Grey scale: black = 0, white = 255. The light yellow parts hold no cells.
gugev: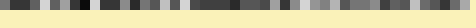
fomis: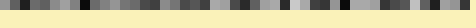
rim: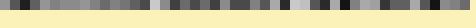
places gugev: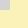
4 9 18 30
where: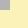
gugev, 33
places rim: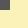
1 26 31 42
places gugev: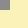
12 29 37

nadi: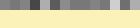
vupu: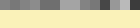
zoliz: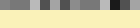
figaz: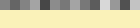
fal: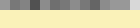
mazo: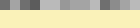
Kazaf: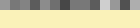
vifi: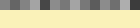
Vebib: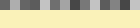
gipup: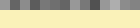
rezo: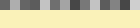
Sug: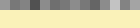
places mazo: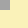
1 7 8 12
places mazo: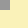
6

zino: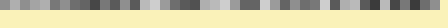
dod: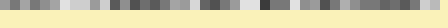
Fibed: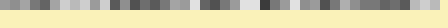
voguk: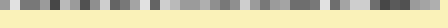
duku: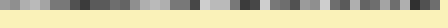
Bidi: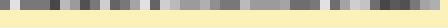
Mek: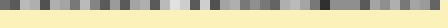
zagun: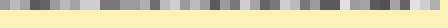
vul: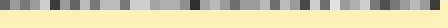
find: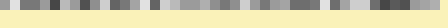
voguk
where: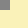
Mek, 9
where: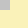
Bidi, 36
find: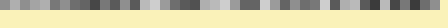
zino
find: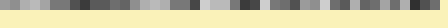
duku
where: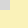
dod, 19

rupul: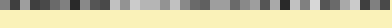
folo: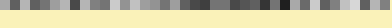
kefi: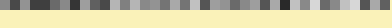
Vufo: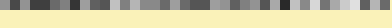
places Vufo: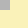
13 37
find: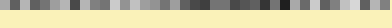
folo

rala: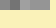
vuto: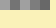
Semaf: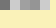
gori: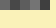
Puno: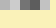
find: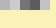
Puno
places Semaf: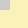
1 4
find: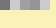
Semaf
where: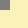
vuto, 3
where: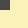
gori, 1
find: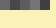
gori
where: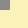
rala, 0

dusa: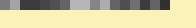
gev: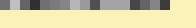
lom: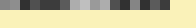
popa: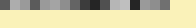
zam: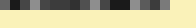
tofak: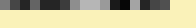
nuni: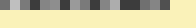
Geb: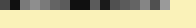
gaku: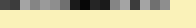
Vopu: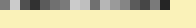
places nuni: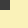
3 6 9 12 13
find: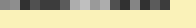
lom

